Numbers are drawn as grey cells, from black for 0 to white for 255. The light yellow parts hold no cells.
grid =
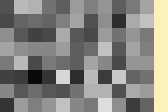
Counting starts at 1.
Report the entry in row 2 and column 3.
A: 108
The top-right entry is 164
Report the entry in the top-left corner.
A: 81
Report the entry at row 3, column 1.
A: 142
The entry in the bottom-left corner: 52
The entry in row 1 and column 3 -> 178
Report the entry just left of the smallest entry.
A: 59
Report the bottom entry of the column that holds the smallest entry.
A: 127
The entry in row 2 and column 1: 73
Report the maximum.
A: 221
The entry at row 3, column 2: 87
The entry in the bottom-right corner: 100
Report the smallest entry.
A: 9
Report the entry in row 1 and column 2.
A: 186
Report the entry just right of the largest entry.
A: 142
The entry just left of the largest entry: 121

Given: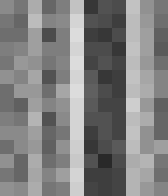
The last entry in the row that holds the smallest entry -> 118
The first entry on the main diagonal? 138
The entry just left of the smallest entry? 82
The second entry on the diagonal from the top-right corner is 152
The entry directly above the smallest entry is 76
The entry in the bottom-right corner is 132
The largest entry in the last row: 206
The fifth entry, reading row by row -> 126
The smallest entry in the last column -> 90
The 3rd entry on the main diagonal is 159
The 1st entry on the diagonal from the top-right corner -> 118
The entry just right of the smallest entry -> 76
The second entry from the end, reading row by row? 152
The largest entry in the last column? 159
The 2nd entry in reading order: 118
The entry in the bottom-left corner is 145
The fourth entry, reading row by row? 102
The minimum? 41
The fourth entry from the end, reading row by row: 68
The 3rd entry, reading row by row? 172

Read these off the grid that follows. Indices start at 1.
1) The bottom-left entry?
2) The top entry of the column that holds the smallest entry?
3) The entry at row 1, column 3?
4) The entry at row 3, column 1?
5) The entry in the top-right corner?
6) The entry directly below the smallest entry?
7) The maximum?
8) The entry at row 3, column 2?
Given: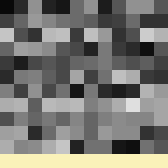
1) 173
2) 9
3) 145
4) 197
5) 86
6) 64
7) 223
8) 79

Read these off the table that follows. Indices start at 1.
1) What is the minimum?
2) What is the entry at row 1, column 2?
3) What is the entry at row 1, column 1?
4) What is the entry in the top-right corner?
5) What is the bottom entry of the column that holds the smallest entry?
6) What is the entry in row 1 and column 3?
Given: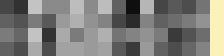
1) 15
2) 50
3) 70
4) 116
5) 58
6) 195

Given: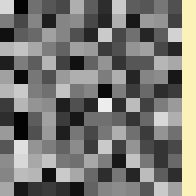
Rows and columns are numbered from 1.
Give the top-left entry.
216
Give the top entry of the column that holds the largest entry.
45
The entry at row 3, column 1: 16
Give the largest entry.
237
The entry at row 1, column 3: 112
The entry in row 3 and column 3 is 105
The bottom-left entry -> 168
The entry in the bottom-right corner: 161
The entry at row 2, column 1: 125
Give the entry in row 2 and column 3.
133
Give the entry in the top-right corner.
80
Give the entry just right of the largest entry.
45
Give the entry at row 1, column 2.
3
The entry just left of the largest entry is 37
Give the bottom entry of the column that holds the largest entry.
133
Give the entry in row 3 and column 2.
93

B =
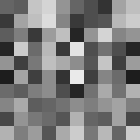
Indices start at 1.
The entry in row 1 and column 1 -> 101
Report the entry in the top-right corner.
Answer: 191
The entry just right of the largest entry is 63
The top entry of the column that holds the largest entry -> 101
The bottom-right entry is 204
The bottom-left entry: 178
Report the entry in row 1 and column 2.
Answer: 93
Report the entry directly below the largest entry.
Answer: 37
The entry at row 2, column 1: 57
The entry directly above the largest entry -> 141
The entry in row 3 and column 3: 57
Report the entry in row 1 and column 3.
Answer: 197
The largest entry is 234
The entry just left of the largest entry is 51
